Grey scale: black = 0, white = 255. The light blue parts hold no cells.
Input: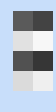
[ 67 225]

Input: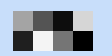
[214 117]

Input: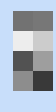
[119 237]

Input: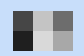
[109 217]

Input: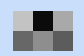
[169 142]

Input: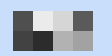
[ 90 178]

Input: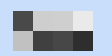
[234  71]

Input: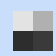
[176  45]

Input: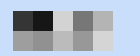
[180 152]
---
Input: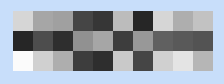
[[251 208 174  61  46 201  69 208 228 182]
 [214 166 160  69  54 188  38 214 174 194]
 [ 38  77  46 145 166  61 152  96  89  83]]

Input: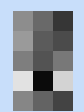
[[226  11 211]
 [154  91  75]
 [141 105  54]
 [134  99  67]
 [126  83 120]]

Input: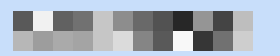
[[183 157 170 164 198 219 133  89 248  54 113 206]
 [ 89 241  97 113 198 141 105  82  39 149  68 190]]

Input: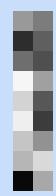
[[246 160]
 [239  60]
 [211  87]
 [197 146]
 [182 217]
 [153 124]
 [110  79]
 [ 45  95]
 [  9 168]]

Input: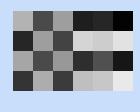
[[179  74 158  30  38   3]
 [166  74 152  46  80  22]
 [ 52 173  59 191 199 233]
 [ 38 158  67 213 205 226]]

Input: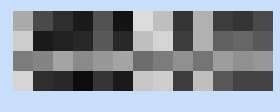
[[212  46  40  12  53  26 198 206  61 191  88  67  67]
 [206  26  33  40  88  40 191 212  61 177  96 102  88]
 [171  74  46  26  81  19 220 191  53 177  61  53  74]
 [124 132 164 138 151 164 108 124 144 116 157 144 151]]
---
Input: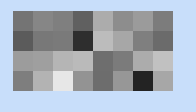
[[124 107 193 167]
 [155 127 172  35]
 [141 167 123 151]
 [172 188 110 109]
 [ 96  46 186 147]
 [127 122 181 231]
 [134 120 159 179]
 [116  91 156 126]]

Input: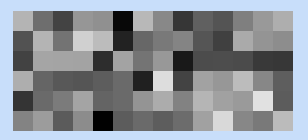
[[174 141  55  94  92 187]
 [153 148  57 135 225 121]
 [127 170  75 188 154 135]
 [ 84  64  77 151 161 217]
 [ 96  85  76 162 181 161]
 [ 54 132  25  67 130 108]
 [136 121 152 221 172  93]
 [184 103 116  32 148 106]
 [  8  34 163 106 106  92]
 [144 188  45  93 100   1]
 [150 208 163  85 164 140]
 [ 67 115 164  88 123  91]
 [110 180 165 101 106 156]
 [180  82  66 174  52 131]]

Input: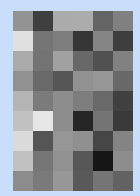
[[128  62 129 104  64  58 132 140  98]
 [100 133  81 150 105 116  70  22 117]
 [172  54 104 145 125  38 144  87  89]
 [171 125 161  86 141 141 150 145 151]
 [ 63 117 115 105 123 230  85 118 122]
 [147 224 170 145 180 193 218 193 140]]

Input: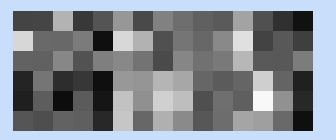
[[ 17  63 124  32  40  15]
 [ 48  88  88 100 145 105]
 [ 80  67  89 207 248 159]
 [163 224 183 101  95 165]
 [ 90 137 121  91 111 109]
 [ 96 103 113 102  79  87]
 [110 117 134 167 190 138]
 [129  80  74 181 208 176]
 [ 73 178 115 149 144 103]
 [151 216 136 152 194 198]
 [ 84  15 127  15  21  40]
 [ 56 123  82  55  91  95]
 [179 104 135  45  13  98]
 [ 69 105  97 117  93  78]
 [ 68 215  98  36  31  85]]

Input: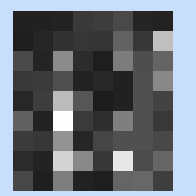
[[ 34 191 100 136  67  56  72 102  62]
 [ 37  55  78  80  80  79  80  75 103]
 [ 73  98 124  33  33 127  80 231 101]
 [ 61  53  30  40  28  46  69  55  30]
 [ 57  54  44  34  86  58  38 137  34]
 [ 35  50 139  79 188 254 147 211 126]
 [ 33  38  36  59  61  34  55  35  31]
 [ 33  30  73  56  39  96  59  43  71]]

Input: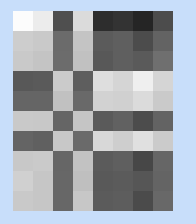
[[ 76  99 111 213 202  99 203 102 100 104]
 [ 37  76  90 239 219  76 224  71  86  75]
 [ 51  95  95 213 208  97 206  95  91  93]
 [ 45  91  88 222 210  90 216  91  89  91]
 [219 196 193  94 105 197 106 194 191 199]
 [ 79 107 108 203 193 101 200 102 103 103]
 [236 201 196  90 101 200  96 202 198 198]
 [252 205 201  88 101 201 100 200 208 201]]

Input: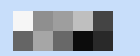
[[ 68  41]
 [191  12]
 [158 104]
 [143 166]
 [246 101]]

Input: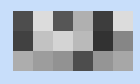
[[220 134 167]
 [ 61  50 149]
 [176 186  77]
 [ 86 212 146]
 [220 194 157]
 [ 77  65 173]]

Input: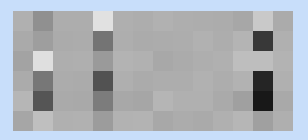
[[171 176 179 176 169 175]
 [201  56 190  37  24 160]
 [167 180 190 178 160 182]
 [172 173 176 173 170 176]
 [173 177 174 177 176 170]
 [174 173 171 173 176 172]
 [177 172 168 173 181 168]
 [173 171 177 171 166 179]
 [175 174 179 175 168 178]
 [225 116 154  82 124 156]
 [173 172 175 171 169 177]
 [173 171 174 172 170 176]
 [144 158 223 119  85 191]
 [176 170 163 171 182 166]]
